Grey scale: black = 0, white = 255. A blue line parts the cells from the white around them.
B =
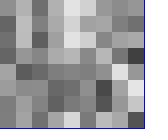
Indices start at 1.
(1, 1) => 143
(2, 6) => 162
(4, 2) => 150
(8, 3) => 113
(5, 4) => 126
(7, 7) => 84
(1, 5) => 227
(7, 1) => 125
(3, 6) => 207
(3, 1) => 112
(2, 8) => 127
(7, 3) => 131
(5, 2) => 92
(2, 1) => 101
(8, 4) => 165
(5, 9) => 151
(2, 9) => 112
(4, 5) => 182
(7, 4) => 97
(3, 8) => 162

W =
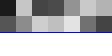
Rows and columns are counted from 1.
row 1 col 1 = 27
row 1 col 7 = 179
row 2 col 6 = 113
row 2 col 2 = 140

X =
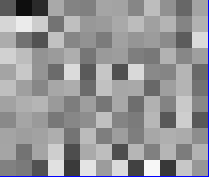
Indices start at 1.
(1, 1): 88
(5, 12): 181
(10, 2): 115
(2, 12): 132
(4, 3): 147
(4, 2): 189
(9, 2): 158
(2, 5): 191
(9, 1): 164
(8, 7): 192
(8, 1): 137
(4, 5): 174
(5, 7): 198
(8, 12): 206
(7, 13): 136
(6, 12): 180
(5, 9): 217
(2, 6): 152
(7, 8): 168
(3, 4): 193
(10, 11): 181
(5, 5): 219
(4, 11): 178
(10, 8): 78
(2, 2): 235
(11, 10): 247
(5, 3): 148
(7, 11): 131
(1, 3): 42
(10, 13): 178
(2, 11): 180
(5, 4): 107
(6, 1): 191
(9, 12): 171
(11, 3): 82
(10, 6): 170

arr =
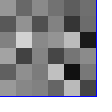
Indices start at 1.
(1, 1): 151
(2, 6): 108
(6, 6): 68
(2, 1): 88
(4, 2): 66
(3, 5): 187
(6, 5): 186
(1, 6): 111
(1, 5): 93
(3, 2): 210

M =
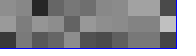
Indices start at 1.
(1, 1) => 142
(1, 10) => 162
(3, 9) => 120
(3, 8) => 95
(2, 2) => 125
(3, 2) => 122
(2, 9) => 131
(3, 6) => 81
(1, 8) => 139
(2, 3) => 149

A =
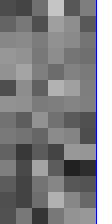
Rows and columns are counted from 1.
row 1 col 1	76
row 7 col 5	132
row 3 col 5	138
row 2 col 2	120
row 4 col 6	111
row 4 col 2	146
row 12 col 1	92
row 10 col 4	68
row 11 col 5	33
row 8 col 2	93
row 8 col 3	146
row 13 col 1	79
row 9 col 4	139
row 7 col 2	144
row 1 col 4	197
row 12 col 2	67
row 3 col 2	138
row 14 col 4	120
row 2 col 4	159
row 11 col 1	127
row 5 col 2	164
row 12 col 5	87
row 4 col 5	117
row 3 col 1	135

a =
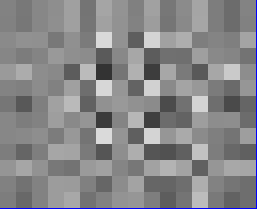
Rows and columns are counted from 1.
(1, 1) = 130
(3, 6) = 123
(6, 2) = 128
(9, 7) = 218
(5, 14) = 167
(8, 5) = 137
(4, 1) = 134
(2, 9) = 130
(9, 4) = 124
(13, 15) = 98
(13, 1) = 125
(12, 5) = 155
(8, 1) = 135
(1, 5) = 160
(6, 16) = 150
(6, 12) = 164
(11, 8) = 133
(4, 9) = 167
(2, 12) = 137
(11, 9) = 119
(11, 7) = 161
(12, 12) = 110
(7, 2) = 88
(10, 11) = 81
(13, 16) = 110
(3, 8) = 146
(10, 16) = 96
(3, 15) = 127
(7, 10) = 139
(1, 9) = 128
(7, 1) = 118
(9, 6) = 116
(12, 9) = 163
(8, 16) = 108
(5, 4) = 137
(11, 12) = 163
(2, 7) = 161
